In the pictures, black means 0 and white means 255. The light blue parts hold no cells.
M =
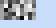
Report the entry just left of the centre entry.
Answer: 177
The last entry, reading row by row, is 177
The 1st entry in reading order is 110
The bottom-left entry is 164
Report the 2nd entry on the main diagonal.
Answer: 246
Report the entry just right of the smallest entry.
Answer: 246
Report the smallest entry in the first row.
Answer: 65
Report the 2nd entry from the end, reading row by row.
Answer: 65
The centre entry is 232
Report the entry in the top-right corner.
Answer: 125
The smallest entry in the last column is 94
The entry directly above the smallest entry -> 137
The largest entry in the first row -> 217

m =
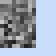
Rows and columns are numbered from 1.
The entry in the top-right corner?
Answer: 143
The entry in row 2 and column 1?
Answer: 89
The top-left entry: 170
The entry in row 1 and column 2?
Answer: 170
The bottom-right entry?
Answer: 102
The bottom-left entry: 61
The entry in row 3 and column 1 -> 115
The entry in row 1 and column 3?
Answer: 170
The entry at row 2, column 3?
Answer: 128
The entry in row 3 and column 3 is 115

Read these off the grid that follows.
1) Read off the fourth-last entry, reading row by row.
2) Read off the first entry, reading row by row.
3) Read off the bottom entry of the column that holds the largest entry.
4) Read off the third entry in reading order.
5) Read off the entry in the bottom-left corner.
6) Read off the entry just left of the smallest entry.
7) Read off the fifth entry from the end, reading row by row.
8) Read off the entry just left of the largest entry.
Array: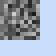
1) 69
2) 107
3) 135
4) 150
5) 94
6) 56
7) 150
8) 107

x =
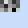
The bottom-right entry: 205
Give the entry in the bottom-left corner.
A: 174
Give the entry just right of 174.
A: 119
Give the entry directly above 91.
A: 104
